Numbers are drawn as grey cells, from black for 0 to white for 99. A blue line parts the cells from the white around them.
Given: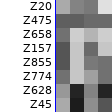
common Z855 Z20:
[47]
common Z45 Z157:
[33]
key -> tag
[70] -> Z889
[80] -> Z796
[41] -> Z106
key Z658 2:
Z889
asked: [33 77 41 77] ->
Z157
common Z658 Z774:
[44]

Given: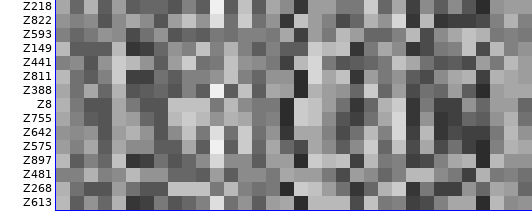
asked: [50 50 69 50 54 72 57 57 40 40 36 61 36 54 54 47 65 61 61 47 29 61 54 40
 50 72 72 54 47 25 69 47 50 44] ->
Z481
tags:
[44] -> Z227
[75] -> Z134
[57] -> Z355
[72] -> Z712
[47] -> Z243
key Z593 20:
Z712
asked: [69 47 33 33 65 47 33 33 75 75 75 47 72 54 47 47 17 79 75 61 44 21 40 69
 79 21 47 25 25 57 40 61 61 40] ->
Z8

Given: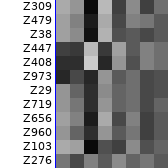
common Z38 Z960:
[35]
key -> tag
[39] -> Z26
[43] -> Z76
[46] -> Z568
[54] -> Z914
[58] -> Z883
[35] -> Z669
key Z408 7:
Z76
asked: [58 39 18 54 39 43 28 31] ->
Z29
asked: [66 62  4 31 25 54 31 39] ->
Z103

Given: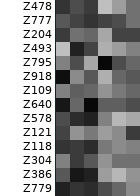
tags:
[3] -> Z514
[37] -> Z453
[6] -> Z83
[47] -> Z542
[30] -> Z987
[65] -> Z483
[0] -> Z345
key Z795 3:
Z514
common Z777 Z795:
[30]
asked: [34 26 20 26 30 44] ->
Z777
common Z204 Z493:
[26]
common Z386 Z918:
[34]

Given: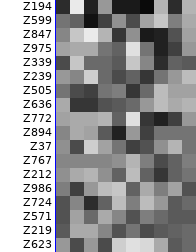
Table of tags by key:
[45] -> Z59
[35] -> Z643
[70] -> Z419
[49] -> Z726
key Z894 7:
Z59
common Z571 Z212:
[66]
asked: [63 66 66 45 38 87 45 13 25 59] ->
Z975
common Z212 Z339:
[38]
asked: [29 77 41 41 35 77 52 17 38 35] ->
Z339

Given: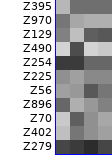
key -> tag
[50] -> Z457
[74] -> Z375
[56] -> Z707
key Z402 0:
Z375
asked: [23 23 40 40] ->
Z254
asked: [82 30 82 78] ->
Z490

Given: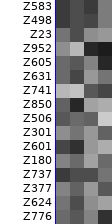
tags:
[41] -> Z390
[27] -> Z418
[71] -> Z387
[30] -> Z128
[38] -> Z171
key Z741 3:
Z418
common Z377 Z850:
[38]
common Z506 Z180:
[41]
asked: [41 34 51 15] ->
Z605

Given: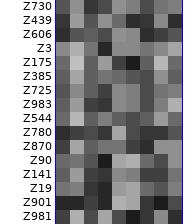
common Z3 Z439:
[53]
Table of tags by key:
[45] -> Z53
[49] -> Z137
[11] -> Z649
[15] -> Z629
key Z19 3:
Z629
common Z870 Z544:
[37]
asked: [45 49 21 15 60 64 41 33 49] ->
Z19
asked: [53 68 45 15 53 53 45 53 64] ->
Z3
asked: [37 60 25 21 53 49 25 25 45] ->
Z141
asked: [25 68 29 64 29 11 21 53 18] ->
Z981

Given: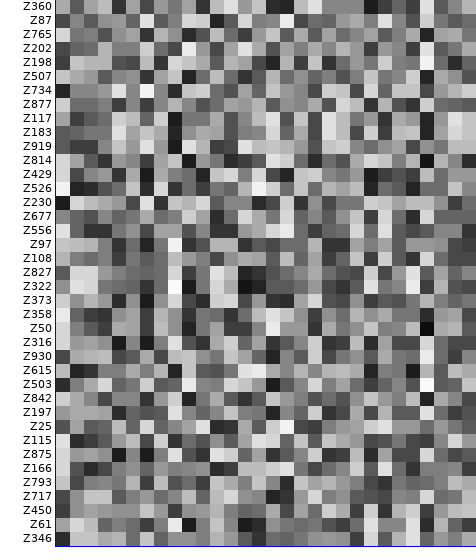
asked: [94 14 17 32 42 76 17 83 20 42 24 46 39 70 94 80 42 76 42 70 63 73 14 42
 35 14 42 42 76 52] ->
Z526
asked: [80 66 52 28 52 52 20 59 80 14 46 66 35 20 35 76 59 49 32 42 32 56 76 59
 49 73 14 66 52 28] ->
Z842
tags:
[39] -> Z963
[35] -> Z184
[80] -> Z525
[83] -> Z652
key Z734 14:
Z963
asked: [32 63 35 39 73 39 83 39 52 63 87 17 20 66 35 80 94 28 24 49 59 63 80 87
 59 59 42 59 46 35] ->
Z25
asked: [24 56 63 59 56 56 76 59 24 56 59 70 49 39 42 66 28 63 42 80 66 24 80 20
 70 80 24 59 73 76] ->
Z450
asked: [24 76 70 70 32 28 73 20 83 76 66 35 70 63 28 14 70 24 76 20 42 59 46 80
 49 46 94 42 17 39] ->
Z198

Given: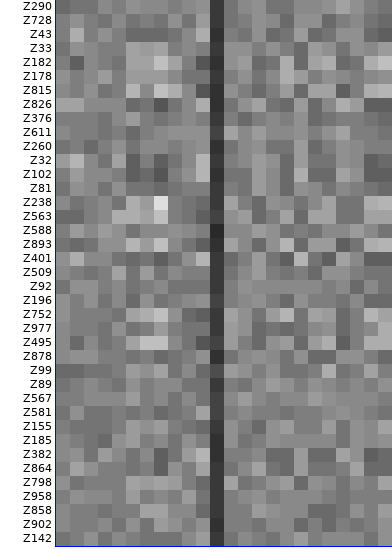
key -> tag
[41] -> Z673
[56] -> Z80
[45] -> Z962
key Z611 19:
Z80
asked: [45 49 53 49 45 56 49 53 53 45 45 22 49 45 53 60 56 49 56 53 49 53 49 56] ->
Z89
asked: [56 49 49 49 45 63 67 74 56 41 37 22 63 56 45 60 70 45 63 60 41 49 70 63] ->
Z752
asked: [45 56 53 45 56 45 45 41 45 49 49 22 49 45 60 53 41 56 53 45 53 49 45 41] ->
Z81
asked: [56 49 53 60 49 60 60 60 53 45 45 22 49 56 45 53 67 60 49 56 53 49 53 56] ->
Z178

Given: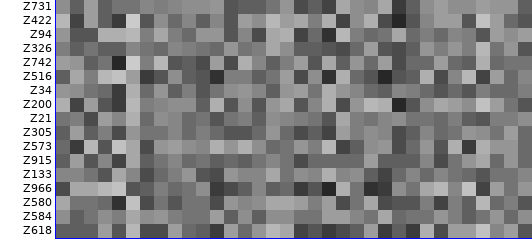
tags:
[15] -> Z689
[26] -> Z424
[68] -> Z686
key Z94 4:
Z686
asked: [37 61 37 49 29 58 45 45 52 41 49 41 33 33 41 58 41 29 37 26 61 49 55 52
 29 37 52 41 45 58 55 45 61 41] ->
Z305

